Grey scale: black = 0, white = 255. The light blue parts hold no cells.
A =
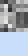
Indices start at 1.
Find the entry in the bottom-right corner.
199
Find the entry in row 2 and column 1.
168
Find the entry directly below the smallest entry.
183
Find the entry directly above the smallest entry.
75
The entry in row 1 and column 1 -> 88
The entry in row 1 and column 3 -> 125
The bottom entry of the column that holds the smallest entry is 138
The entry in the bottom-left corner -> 88
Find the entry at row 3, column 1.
125
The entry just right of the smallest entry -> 125
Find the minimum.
48

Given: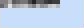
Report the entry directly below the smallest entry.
130
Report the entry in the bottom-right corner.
184
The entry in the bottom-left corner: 105
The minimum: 35
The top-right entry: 62
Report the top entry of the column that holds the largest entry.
171
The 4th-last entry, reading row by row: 156
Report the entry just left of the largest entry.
144
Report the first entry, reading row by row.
130

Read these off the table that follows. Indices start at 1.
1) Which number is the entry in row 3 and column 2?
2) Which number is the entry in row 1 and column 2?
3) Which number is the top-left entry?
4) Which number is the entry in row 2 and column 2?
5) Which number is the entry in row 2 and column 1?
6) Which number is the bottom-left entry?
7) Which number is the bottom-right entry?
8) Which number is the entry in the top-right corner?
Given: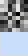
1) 200
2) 186
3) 230
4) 186
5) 170
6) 99
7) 141
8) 16

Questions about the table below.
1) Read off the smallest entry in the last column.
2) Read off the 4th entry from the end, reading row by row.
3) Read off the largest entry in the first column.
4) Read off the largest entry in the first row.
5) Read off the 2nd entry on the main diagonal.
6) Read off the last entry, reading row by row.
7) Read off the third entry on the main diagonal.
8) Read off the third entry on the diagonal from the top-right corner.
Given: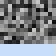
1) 15
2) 114
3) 184
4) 197
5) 77
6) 154
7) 184
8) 15

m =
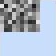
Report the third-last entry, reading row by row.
113
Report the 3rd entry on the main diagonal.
200
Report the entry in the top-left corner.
68
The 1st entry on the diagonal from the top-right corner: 142
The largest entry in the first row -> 214
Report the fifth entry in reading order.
68
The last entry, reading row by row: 142
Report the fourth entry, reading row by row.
113
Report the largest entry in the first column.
227
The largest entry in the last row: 200
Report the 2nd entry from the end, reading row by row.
100
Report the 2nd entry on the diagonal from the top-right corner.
28
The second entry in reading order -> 170
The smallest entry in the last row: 54
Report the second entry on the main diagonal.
28
